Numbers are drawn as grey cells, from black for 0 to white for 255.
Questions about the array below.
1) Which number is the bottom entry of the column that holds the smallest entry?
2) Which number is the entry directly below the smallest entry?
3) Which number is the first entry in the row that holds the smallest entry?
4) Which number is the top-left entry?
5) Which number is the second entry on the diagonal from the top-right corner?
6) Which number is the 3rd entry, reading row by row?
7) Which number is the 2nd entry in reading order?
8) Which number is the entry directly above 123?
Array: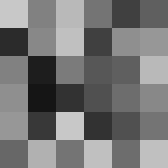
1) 177
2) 56
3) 143
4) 200
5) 143
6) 185
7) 129
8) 192

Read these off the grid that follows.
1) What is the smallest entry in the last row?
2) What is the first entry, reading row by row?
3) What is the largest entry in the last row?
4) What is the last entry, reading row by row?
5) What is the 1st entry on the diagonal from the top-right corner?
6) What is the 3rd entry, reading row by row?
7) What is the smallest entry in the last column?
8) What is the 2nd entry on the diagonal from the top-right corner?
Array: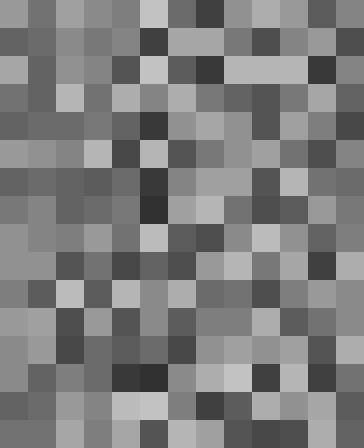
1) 72
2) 153
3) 181
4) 99
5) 132
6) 160
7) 72
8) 153

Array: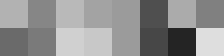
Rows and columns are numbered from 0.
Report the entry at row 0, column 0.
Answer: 178
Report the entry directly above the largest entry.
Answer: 128
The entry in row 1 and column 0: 106
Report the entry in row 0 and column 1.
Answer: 134
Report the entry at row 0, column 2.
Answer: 185

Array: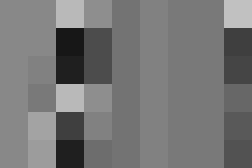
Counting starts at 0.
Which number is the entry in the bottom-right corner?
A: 82
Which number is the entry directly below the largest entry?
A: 63
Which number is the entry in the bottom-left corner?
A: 136
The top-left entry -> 136
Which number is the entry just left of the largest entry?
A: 121
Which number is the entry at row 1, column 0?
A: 136
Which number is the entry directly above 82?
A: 89
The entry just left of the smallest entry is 136
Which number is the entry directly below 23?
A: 31
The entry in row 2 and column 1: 129
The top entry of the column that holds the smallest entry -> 185
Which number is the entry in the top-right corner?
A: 193
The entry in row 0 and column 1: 136

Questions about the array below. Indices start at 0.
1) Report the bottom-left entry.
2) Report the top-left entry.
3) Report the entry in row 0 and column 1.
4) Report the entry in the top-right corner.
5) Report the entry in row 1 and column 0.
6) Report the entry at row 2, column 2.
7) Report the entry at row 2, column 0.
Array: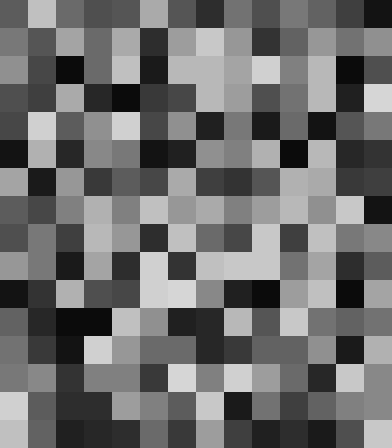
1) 192
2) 92
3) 192
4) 19
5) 120
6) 11
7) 144
